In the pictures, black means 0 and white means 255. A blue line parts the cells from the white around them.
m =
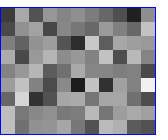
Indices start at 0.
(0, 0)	60
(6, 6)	118
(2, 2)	146
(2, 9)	158
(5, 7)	49
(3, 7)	194
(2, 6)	200
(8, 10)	81
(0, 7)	103
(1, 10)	194
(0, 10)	142
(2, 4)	84
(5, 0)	156
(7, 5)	125
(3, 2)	153
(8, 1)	112
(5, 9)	130
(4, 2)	182
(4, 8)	126
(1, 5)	119
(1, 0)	74
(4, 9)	129
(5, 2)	130
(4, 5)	169
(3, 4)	140
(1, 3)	71
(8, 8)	176
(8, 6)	82

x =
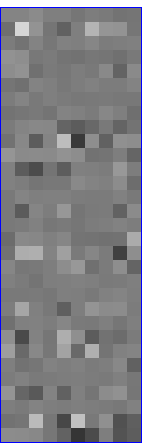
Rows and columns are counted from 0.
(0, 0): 132
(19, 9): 127
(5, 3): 127
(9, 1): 136
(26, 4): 125
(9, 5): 57
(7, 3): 116
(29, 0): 114
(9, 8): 144
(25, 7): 126
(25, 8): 136
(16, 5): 116
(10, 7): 116
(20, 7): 129
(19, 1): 123
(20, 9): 126
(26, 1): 129
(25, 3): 130
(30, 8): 83
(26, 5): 126
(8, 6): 104
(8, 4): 100
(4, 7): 137
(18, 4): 141
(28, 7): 123
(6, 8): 120
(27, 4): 97
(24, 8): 129
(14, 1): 91
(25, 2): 118
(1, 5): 127
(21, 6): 148
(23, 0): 143
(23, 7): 114
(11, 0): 129
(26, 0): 124
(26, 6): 124

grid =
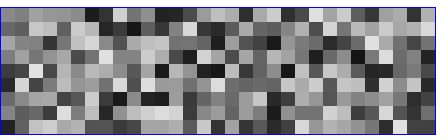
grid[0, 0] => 137
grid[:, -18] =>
[76, 216, 116, 31, 147, 112, 58, 60, 90]
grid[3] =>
[126, 161, 118, 147, 167, 75, 115, 224, 131, 132, 205, 173, 74, 31, 211, 164, 76, 166, 100, 182, 162, 118, 31, 105, 140, 20, 121, 220, 108, 130, 35]
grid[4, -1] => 73
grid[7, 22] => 115
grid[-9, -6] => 94
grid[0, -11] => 48
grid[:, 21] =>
[74, 177, 122, 118, 193, 171, 174, 115, 215]
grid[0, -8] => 164
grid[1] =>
[104, 94, 199, 190, 96, 203, 183, 38, 59, 22, 94, 55, 130, 216, 55, 42, 91, 170, 101, 93, 133, 177, 78, 212, 117, 185, 162, 203, 167, 177, 217]
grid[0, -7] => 203
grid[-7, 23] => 43
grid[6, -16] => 130
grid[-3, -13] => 198
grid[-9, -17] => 155
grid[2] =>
[165, 132, 129, 52, 118, 193, 214, 138, 82, 171, 191, 196, 114, 116, 100, 31, 157, 83, 66, 26, 149, 122, 107, 43, 68, 107, 224, 170, 113, 69, 115]
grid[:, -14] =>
[47, 170, 83, 166, 56, 101, 156, 156, 53]
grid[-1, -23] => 59
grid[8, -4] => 45
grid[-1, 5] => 179
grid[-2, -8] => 210
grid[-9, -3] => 172
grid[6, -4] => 162
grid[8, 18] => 89
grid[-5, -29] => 226
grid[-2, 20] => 144

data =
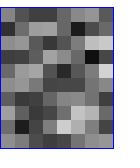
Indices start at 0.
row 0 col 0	133
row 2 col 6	190
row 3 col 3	162
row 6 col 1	58
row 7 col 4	111
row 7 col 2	58
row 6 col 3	101
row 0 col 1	82
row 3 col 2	93
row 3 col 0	62
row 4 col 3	82
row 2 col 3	56
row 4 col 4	41
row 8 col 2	68
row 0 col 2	64
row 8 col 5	175
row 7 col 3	70
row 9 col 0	142
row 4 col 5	87
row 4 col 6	124
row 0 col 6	149
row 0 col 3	64
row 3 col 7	71
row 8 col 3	126
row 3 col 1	65

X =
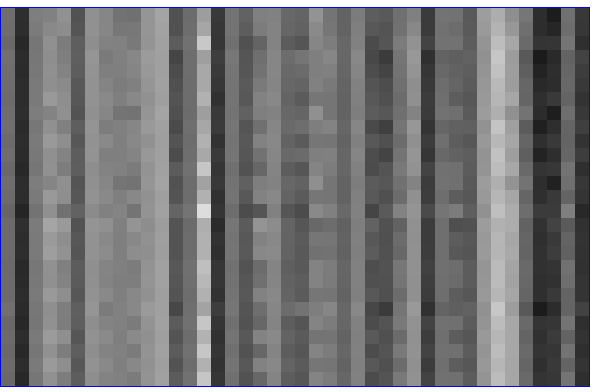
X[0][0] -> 110
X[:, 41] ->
[56, 55, 47, 67, 61, 57, 51, 56, 63, 51, 61, 47, 55, 52, 40, 49, 51, 50, 49, 52, 52, 66, 47, 51, 47, 52, 47]
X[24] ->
[105, 40, 118, 145, 125, 94, 142, 131, 129, 123, 147, 161, 91, 113, 198, 53, 112, 82, 103, 132, 93, 86, 132, 124, 103, 129, 76, 84, 121, 146, 67, 113, 112, 92, 148, 188, 167, 105, 52, 54, 115, 47]
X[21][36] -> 157
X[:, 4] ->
[145, 141, 124, 127, 131, 138, 142, 144, 128, 142, 131, 125, 143, 142, 113, 154, 142, 146, 128, 131, 142, 126, 125, 143, 125, 142, 125]
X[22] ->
[105, 40, 118, 145, 125, 94, 142, 131, 129, 123, 147, 161, 91, 113, 198, 53, 112, 82, 103, 132, 93, 85, 132, 124, 103, 129, 76, 84, 121, 146, 67, 113, 112, 92, 148, 188, 167, 105, 52, 54, 116, 47]
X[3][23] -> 134
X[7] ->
[110, 46, 125, 131, 144, 83, 144, 134, 116, 115, 149, 164, 80, 108, 158, 57, 115, 97, 127, 130, 104, 101, 144, 117, 99, 126, 92, 87, 112, 131, 59, 114, 111, 90, 156, 175, 144, 115, 44, 30, 110, 56]
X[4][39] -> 46
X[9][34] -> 152
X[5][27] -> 77
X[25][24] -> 99
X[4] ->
[110, 43, 120, 144, 131, 93, 147, 127, 127, 133, 152, 160, 76, 110, 168, 58, 117, 86, 114, 134, 105, 107, 127, 128, 102, 133, 77, 68, 115, 148, 54, 104, 98, 94, 148, 193, 158, 95, 35, 46, 102, 61]
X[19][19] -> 133
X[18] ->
[106, 41, 119, 145, 128, 92, 143, 132, 128, 124, 147, 161, 88, 112, 191, 54, 113, 83, 108, 132, 95, 89, 131, 124, 102, 129, 78, 82, 119, 145, 65, 112, 109, 92, 149, 187, 164, 105, 49, 52, 113, 49]
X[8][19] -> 134
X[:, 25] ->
[124, 127, 129, 136, 133, 129, 128, 126, 134, 128, 133, 129, 125, 128, 129, 126, 128, 127, 129, 129, 128, 136, 129, 128, 129, 128, 129]
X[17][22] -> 113
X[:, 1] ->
[46, 45, 40, 44, 43, 45, 45, 46, 43, 45, 43, 40, 45, 45, 37, 47, 45, 46, 41, 42, 45, 43, 40, 45, 40, 45, 40]
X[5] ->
[109, 45, 122, 143, 138, 88, 146, 132, 124, 128, 149, 161, 80, 109, 168, 55, 116, 90, 122, 133, 103, 100, 129, 121, 100, 129, 84, 77, 112, 142, 57, 109, 101, 91, 151, 185, 157, 102, 41, 45, 104, 57]
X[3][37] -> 89
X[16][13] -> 109
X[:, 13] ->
[108, 109, 113, 110, 110, 109, 109, 108, 111, 109, 110, 113, 109, 109, 116, 107, 109, 109, 112, 111, 109, 111, 113, 109, 113, 109, 113]
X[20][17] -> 88
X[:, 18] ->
[128, 124, 100, 111, 114, 122, 130, 127, 112, 130, 114, 103, 126, 130, 85, 148, 130, 136, 108, 112, 130, 110, 103, 131, 103, 130, 103]
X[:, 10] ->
[149, 149, 148, 155, 152, 149, 145, 149, 153, 145, 152, 147, 149, 145, 147, 141, 145, 143, 147, 148, 145, 154, 147, 144, 147, 145, 147]
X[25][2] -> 122
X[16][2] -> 122
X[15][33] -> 81
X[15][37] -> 98
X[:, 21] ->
[100, 98, 85, 117, 107, 100, 91, 101, 110, 91, 107, 86, 98, 91, 76, 86, 91, 89, 89, 93, 91, 115, 85, 90, 86, 91, 86]

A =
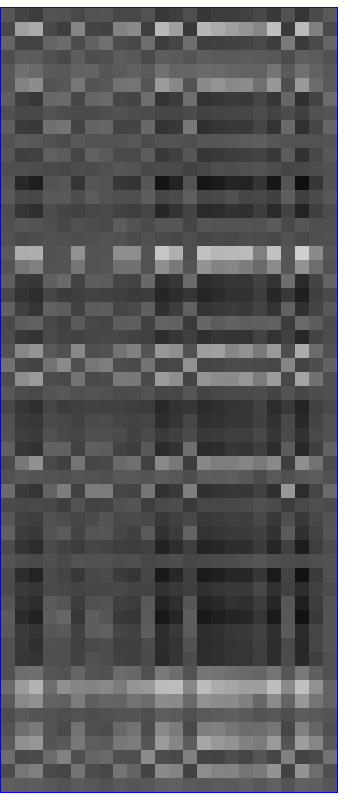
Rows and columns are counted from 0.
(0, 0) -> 86
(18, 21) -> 146
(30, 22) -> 73
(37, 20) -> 90
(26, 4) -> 74
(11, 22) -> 77
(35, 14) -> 71
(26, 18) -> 123
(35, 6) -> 67
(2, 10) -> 110
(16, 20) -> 82
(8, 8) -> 67
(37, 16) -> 58
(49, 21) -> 151
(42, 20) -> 86
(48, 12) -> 188
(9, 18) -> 93
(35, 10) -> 62
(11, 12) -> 73
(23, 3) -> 74
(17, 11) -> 197
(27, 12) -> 71
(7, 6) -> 75
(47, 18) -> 102
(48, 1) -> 156
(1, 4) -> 62
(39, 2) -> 73
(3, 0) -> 77
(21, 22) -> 68
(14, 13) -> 67
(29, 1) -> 58
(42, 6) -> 80
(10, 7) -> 90
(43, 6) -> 93
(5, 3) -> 82
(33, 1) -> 87
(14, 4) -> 69
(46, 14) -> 45
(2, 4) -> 107
